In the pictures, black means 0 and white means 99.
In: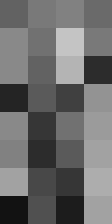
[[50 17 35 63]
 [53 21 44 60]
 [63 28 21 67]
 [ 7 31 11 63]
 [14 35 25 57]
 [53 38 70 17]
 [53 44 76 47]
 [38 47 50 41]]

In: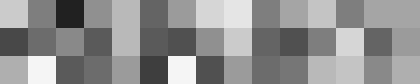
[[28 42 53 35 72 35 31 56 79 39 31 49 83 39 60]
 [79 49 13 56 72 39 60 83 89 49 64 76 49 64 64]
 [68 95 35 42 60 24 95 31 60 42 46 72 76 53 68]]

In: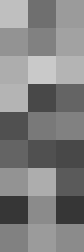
[[70 28 39]
 [39 31 28]
 [74 43 60]
 [31 47 50]
 [57 50 63]
 [21 54 21]
 [50 60 54]
 [57 67 35]
 [67 78 70]]

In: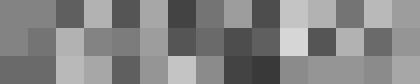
[[41 41 72 65 37 58 76 54 26 22 54 58 58 54 65]
 [51 45 69 51 48 61 33 41 30 37 83 33 69 41 58]
 [51 51 37 69 33 65 26 45 61 30 76 69 45 72 61]]

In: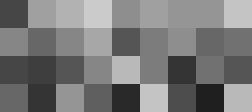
[[40 20 58 37 16 76 30 12 72]
 [27 24 33 52 72 48 20 44 33]
 [52 40 52 65 33 48 55 40 44]
 [27 62 69 79 55 62 58 58 76]]

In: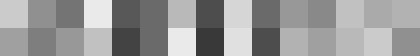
[[62 49 59 75 26 41 91 22 87 30 69 62 72 79 56]
 [79 56 45 91 34 41 72 30 83 41 59 53 75 66 69]]

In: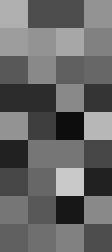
[[17 17 53 20]
 [57 24  5 71]
 [68 30 30 57]
 [46 34  9 53]
 [27 40 78 13]
 [37 43 50 30]
 [13 46 46 27]
 [34 53 37 40]
 [61 57 65 50]]

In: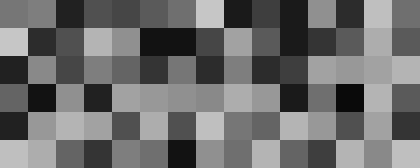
[[39  7 56 13 63 59 56 53 67 59 10 43  4 70 35]
 [77 17 31 70 56  7  7 27 63 35 10 20 35 67 35]
 [46 49 13 31 27 35 43 77 10 24 10 56 17 74 43]
 [13 53 27 49 39 20 46 17 49 17 24 63 59 63 70]
 [13 59 70 63 31 67 31 74 46 39 70 59 31 63 20]
 [74 67 39 20 49 43  7 56 43 70 39 24 70 53 74]]
